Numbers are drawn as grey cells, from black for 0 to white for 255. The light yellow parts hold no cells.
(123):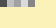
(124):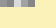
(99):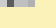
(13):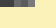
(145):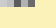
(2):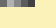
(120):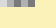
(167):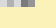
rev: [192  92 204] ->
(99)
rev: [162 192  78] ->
(123)
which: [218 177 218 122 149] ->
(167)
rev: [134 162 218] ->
(124)
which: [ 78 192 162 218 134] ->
(123)
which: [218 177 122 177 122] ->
(120)
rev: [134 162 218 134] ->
(124)

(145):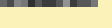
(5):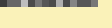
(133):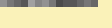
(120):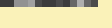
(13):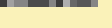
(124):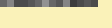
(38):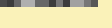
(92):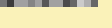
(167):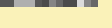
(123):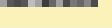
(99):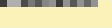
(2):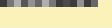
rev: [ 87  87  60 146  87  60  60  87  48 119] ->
(145)
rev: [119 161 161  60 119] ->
(38)
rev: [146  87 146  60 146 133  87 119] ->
(99)

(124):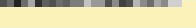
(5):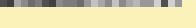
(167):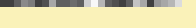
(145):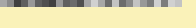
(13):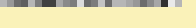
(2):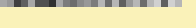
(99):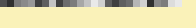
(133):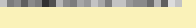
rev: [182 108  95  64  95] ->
(99)
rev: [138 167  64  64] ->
(13)
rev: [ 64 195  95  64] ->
(99)

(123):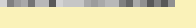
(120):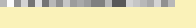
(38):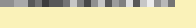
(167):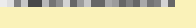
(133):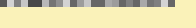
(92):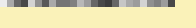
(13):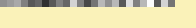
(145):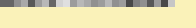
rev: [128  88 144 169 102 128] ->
(123)
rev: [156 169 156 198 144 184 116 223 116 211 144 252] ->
(120)
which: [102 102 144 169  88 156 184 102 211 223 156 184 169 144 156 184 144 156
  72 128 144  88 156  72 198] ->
(145)
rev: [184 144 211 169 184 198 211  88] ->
(120)
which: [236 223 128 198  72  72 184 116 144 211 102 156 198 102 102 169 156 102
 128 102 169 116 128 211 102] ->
(167)

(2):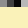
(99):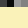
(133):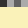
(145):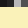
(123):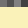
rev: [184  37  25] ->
(145)
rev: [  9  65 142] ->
(2)
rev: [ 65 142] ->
(2)
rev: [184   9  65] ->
(2)
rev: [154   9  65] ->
(99)
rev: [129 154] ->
(99)

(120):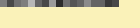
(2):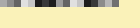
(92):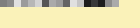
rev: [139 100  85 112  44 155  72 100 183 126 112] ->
(120)
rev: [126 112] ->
(120)
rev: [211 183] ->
(92)
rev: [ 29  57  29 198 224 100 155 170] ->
(92)

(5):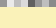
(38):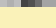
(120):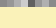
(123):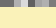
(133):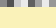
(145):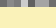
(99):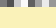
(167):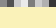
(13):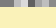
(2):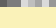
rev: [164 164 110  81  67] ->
(38)
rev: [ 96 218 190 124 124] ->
(13)
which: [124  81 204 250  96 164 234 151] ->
(99)
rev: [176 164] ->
(123)
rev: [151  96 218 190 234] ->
(5)
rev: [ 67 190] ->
(38)

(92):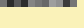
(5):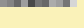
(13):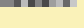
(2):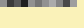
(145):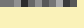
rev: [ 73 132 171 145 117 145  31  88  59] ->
(2)
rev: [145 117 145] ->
(2)

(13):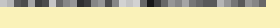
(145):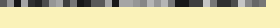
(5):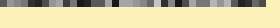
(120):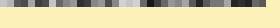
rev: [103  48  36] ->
(5)
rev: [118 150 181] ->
(13)
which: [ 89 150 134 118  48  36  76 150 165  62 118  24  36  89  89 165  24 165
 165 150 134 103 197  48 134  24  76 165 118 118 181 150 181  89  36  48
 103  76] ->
(5)
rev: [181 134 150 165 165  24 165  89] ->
(145)
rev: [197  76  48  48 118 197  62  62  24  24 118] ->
(145)
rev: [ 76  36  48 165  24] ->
(145)

